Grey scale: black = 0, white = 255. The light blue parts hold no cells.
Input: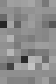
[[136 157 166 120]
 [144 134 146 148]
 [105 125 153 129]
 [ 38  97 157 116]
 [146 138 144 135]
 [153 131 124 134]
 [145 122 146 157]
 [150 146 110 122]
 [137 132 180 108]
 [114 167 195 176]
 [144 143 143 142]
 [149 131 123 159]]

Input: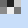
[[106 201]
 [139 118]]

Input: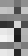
[[148 116]
 [196  72]
 [128 134]
 [ 48 213]
 [231  37]
 [243  28]
 [118 148]
 [232  38]]

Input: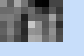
[[144 167  55   2  68]
 [107 119 108  39  54]
 [122 108 102  92  83]
 [ 91  80 199  86  45]
 [ 98  87 147  95  71]
 [ 87  71 169 110  78]]

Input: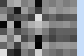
[[ 64 176 144 136 142 135]
 [122  22 119 142 141 158]
 [158  86  63  81  78  92]
 [  8   4 175 168 139 128]
 [ 85  76 128 123  98  96]
 [180 187 111  97  90  72]
 [103  64 167 167 148 149]
 [223  28  97 128 101 112]]

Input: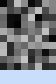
[[  6 189  11 153]
 [138  91 123  74]
 [ 99  10 192  56]
 [107   3 135 140]
 [171  68 127 193]
 [ 68 150 101  63]
 [179 123 157 166]
 [187 108  50  13]
 [ 90 137  38  87]
 [ 30  26  77  40]]

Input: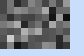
[[ 71  42 132  69  73]
 [ 71 142 109 169 105]
 [ 91  84  67 101 156]
 [121 172  89  56 104]
 [ 92  90 139  82  99]
 [ 82 106  86  80  42]
 [ 61  21  84 141  39]]

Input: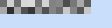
[[110 110 218 211 135 120  95]
 [169 164  54  81 110 134 200]]

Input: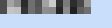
[[ 77 138 111 162  49  45 152]
 [ 77 191 111 142  37  32 111]]
